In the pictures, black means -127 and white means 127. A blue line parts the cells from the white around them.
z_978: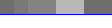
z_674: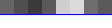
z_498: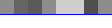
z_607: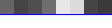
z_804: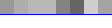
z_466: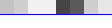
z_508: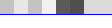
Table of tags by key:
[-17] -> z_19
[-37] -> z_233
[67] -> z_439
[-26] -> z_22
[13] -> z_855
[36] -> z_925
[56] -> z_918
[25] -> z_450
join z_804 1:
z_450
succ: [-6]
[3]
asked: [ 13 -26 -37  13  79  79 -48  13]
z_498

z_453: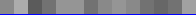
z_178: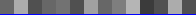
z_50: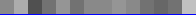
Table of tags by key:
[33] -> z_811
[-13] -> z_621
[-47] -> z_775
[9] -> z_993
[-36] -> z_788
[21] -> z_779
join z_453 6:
z_779
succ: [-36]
[-13]
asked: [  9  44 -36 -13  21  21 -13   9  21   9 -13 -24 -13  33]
z_453
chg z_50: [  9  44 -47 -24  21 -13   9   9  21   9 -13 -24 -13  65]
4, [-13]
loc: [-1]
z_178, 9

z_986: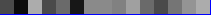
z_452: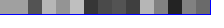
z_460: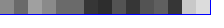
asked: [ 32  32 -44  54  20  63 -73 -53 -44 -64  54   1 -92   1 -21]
z_452
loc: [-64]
z_452, 10
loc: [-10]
z_986, 13
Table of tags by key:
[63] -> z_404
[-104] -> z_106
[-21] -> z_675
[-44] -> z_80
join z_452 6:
z_404
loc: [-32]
z_460, 12
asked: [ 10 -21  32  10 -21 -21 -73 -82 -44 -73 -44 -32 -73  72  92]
z_460

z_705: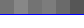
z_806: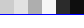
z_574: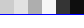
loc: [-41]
z_705, 6
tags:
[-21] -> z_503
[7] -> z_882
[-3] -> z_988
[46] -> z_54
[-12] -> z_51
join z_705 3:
z_51

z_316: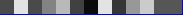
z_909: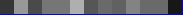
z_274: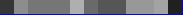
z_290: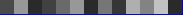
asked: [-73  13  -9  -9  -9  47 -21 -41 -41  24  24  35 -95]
z_274
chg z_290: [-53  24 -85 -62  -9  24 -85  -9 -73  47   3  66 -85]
5, [-21]
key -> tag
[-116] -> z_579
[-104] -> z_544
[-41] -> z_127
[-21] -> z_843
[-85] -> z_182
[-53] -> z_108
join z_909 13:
z_544
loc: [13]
z_274, 2
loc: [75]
z_316, 11
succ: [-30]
[3]

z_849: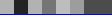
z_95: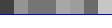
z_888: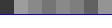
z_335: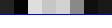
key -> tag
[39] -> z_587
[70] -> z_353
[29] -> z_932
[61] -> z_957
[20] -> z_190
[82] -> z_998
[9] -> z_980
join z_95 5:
z_587
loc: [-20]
z_95, 7
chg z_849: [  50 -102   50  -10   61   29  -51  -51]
2, [-92]

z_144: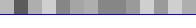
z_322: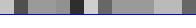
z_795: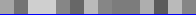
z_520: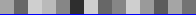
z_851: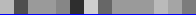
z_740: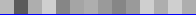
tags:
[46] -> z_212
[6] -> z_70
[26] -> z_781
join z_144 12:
z_781
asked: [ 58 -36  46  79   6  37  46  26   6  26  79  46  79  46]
z_740
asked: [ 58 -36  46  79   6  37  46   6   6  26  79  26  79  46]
z_144
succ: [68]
[-48]
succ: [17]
[-81]
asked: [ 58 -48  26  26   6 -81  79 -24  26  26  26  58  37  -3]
z_851

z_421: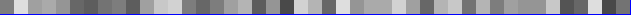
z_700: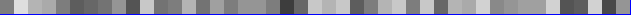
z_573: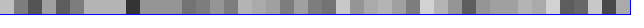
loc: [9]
z_700, 36
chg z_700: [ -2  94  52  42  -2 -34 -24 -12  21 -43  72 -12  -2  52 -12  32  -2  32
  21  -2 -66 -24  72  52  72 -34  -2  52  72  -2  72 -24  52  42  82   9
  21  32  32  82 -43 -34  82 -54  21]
18, [21]
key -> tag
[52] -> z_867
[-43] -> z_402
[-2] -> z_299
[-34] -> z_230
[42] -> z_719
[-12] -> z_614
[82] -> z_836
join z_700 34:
z_719
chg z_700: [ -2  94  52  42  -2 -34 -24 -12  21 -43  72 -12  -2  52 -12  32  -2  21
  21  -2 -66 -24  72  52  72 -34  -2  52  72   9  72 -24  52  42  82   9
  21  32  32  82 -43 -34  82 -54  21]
30, [-2]
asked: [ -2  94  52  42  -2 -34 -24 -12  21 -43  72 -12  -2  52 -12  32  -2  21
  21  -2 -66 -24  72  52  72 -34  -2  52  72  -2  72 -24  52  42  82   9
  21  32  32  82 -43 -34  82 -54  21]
z_700
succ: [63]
[-2]

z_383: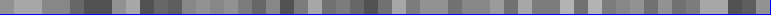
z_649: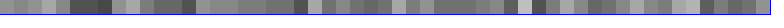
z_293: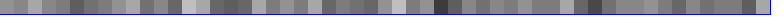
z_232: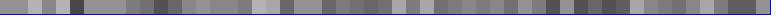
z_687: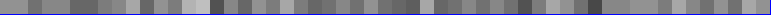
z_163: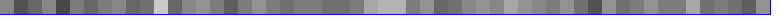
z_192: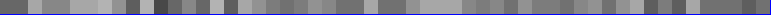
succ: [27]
[-14]
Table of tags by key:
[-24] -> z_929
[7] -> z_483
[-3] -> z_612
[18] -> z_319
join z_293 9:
z_319

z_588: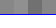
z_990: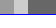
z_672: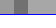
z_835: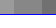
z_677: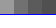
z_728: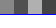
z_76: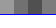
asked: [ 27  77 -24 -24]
z_990
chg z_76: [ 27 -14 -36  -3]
3, [-47]
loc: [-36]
z_677, 3
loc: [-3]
z_76, 4

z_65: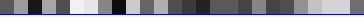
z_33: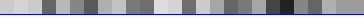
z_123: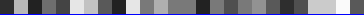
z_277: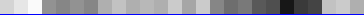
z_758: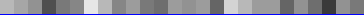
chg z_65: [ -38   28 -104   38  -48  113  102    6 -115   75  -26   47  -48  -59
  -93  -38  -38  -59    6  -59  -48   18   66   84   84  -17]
14, [-69]
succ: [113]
[102]
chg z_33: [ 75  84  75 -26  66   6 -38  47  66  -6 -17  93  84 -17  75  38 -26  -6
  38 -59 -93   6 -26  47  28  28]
5, [56]
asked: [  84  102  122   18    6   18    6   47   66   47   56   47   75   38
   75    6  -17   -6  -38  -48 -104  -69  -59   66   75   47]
z_277
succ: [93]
[84]

